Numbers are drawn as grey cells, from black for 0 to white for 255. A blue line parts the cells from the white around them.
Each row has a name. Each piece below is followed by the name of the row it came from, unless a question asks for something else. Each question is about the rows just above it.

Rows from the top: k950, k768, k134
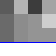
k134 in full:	[106 140 148 148]
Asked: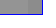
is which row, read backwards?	k134
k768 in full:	[106 140 148 206]
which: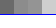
k768

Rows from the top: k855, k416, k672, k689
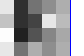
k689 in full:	[231 115 174 142 174]
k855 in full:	[231  48 115 142 174]
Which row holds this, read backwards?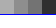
k855
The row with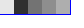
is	k855

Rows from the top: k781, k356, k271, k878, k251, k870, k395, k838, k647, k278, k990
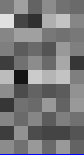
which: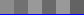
k990
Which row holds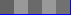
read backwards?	k990
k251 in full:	[ 61 113 140 106 168  54]
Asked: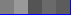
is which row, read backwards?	k878

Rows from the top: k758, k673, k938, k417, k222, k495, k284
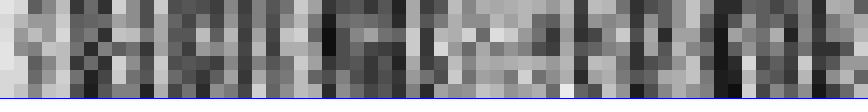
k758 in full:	[227 215  94 134 188  55 106  49 208 141  78 202  78  86  78  62 134  62
 128  86 113 202 161  55  78  86  55  86  35 168  62  86 188 134 174 168
 174 182 174 153 182  62 188 182 113  49  78  94 147 194 134  43  43 100
  94  70  94 134  43 174 168  94]
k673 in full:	[215 182 153 153 202  94 100 106 161 141  78 168 100  70 121  70 147  70
 128  78 141 182 121  29 106 113 106  94  43 168  86 121 174 141 141 182
 161 182 106  94 168  55 147 134 147  55 141  94 147 194  94  35  86 153
  94 106  62 128  49 121 153 168]
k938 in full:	[221 153 188 153 215 100 121  49 194 188 121 168  86  86 188  94 182  62
 161  70 194 208 100  15  78 134 161 113 100 202  55 182 174 208 106 221
 202 153 113  55 153  49  70 141 202  78 168  43 161 161  78  23 161 128
 113 174  35 134  62 128 134 182]
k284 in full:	[215 194 134 194 202  78  29  86 128 128  35 174  70 113  43 141 121  70
 208 100 141 188 174  43 141 106  70  86  49 128  43 161 141 147 194 182
 147 161 174 106 235 100  78 194 147  29  78 134 174 147 128  29  15 208
  70 134  94 141  23  62 106 188]
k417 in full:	[227 141 128 194 188 113  43 128  94 113  55 161 100  62 153 134 161  70
 182  62 174 174 147  15  78 106  70  62  49 202  55 215 153 106 168 121
 147 128  78  62 168  86 100 128 141  49 161  86 182 134 113  23  94 147
 100 128  70 113  49  49  86 208]

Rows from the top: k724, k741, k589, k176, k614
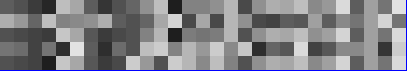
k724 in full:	[ 93  81  59  38 190 167  93  53  81 101 144 190  30 130 130 144 182  73
 144 174 167 190 137 152 218  93 160 116 226]
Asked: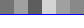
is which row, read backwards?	k614
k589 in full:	[ 81  73  66  59 198 167  87  59  73  81 130 182  30 124 116 124 182  81
 144 174 167 190 144 160 212  93 160 116 218]
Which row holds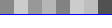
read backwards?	k176
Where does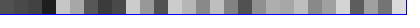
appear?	k614

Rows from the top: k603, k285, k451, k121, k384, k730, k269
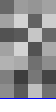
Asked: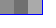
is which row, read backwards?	k384
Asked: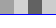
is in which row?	k285

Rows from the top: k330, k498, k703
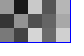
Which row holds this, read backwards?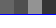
k498
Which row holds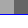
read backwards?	k498
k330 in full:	[155  25 201  85 182]
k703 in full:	[121  67 214 107 208]
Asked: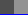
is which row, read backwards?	k498
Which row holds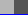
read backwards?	k330

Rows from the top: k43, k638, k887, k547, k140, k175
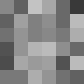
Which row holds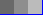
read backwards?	k547
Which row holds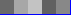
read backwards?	k43
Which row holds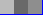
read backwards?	k638
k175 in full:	[121 121 173 148 113  97]
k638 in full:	[ 97 160 128 142 105 187]

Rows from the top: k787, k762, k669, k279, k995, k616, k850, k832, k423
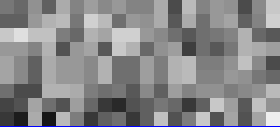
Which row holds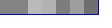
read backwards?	k616
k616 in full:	[164 137  96 171 152 152 137 178 111 111 158 125 178 186 131 131 152 145
 119 104]
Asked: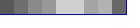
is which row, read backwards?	k669
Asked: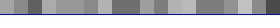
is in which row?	k995

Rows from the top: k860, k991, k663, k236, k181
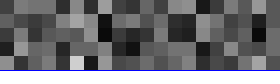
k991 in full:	[ 96  73  59  73 129 164 136  17 108 123  81 108  46  38 143 115  65  81
  31  88]
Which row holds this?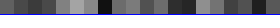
k991
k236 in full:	[ 31 151 102 108  38 102 102 129  38  17  88  96 115 115  24  65 136  81
  73 108]
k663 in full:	[ 59 123  52  88  96  88 143  10  59  38  52 123  38  31 136  96  73  96
  10 108]
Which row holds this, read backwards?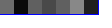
k663
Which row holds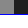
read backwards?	k663
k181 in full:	[143  52  96 123  52 207  24 151  73  81 108  81 102 129  46  73  59 115
 164  81]

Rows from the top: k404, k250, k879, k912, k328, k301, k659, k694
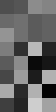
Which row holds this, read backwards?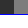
k912
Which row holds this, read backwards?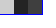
k694
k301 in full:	[ 71 156  28 177]
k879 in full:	[148 112  91  98]
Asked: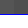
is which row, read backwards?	k404
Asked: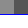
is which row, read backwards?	k404

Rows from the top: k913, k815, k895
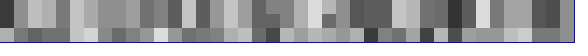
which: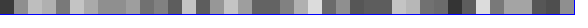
k815
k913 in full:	[ 59 143 190 176 121 196 170 143 143 158 113 129  93 196  93 151 196 158
  99 129 129 176 220 183 143  86  93  93 196 183 113 107  52  93 220 121
 164 164  86  78 143]

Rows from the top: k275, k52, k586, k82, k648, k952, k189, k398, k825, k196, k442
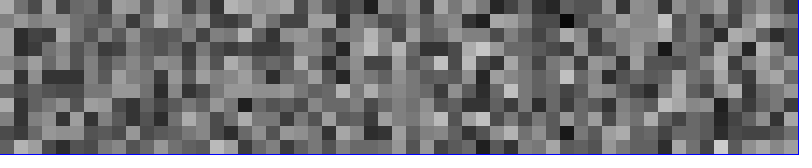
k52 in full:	[128 151 128 143 143 113  97  90 128  60 113 172 135 120 151  68  60  83
 158 113  68  68 158 158  45 128 113  75  83 128  97 128 135  52  31 166
 158 128  75  75   9  75 113 113 158 135 135 192  83 120  60 113  68 143
 179 135 113]
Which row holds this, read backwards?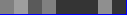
k952
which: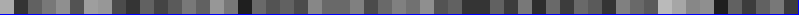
k398

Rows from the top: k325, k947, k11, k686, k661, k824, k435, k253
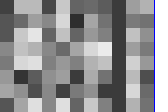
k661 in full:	[122 215 223 128 152 128 178 193  59 208 152]
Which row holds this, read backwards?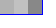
k686

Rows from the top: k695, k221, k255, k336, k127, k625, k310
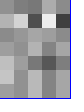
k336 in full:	[158 145 179 132 166]
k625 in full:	[197 145 185 132 166]

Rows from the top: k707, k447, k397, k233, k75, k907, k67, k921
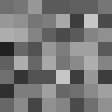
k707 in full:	[111 118 152  90  90  96  96 118]
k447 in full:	[152 144 118 125 168  61 198  75]

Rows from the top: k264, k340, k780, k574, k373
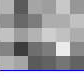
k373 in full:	[179 165  90  98 117  98]
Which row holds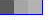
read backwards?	k373
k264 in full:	[179  90 165 158 200 151]
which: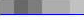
k340
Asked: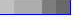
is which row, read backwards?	k340
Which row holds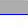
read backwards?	k340

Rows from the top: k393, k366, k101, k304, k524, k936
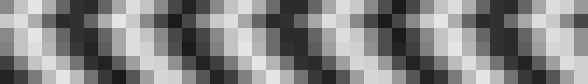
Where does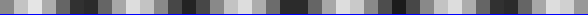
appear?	k393
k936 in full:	[ 35  63 122 188 229 188 115  56  27  85 159 214 208 145  85  35  63 129
 188 229 180 115  56  35  85 159 214 208 153  85  35  56 122 188 229 188
 115  56  35  85 159 208]
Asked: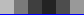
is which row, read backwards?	k524
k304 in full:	[129 195 221 180 108  56  35  93 167 221 208 145  77  27  63 129 195 229
 180 108  49  43  93 159 214 208 145  77  35  63 129 195 229 180 115  49
  43  93 159 214 208 145]
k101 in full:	[137 195 229 173 101  49  43 101 167 221 195 137  71  35  71 137 195 221
 173 108  43  43 101 167 221 201 137  77  27  71 137 195 221 173 101  49
  43 101 167 221 208 145]
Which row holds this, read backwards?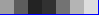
k524
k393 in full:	[137 195 229 173 101  49  43 101 167 221 195 137  71  35  71 137 195 221
 173 108  43  43 101 167 221 201 137  77  27  71 137 195 221 173 101  49
  43 101 167 221 208 153]

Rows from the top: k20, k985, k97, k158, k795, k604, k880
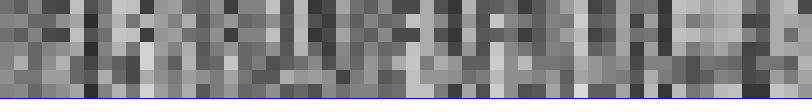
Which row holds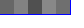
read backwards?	k795
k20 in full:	[111  95 130  74  68 191  80 111 197 191  61 149 157 111 103 143  61 130
 130 191  80 185  54  74 164 111  95 136  74  74 171  80  54 178  88  95
 111  61  88 123 157 185  68  88 157 111 117  54 191 185 164 178 185 130
  95 171 185  74]
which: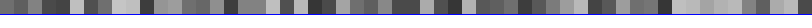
k20
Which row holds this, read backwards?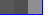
k880
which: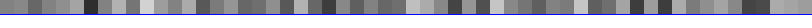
k158
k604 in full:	[143 117 117 157 157 103  88 171 103  74 171 143 123 157 143 123 164 117
  88  88 171 149 157 143  68 123 149  88 103 191 149 149 143 111 123 185
 143 143 130 149  95 164 149 130 123  88 171 123 103  80  95 130 123  74
  80 157 123 164]

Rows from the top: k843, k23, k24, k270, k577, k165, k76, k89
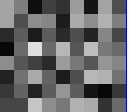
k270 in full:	[  8 106 222 106 183  86 189 120 106]
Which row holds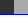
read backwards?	k89
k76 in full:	[ 56  99  34  93 149  93  21   8  56]
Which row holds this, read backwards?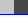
k89

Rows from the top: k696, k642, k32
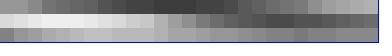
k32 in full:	[130 150 158 171 177 185 192 192 185 185 185 177 165 165 158 150 150 143
 137 130 130 122 130 130 137 137 137]

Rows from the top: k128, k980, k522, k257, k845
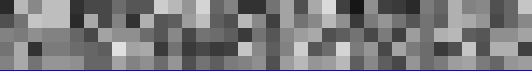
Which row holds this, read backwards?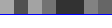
k128
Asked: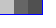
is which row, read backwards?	k128

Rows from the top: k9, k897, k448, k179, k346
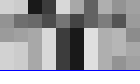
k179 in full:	[210 204 168 216  60  25 224 175 182 168]
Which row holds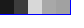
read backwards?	k448
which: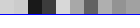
k9

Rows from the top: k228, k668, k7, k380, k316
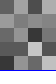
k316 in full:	[ 55 148 105 192]
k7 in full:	[105 148  55 119]
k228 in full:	[ 97 162  77 174]
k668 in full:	[155 125 140 132]
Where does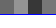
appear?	k7
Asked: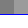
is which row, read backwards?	k668

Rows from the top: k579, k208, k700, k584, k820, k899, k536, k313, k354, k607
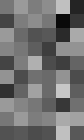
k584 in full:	[133 119  94  62 147 147]
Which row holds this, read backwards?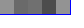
k899
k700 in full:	[154 106  82  88  42 170]
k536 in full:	[ 49 100 162 106 199  94]
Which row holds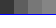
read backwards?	k313
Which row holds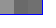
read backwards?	k899

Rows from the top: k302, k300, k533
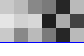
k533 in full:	[201 136 186 122  38 186]
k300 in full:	[229 209 215  30 172  66]
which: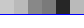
k302
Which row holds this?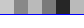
k533
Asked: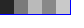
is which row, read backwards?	k533
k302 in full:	[201 186 136 122  38 186]

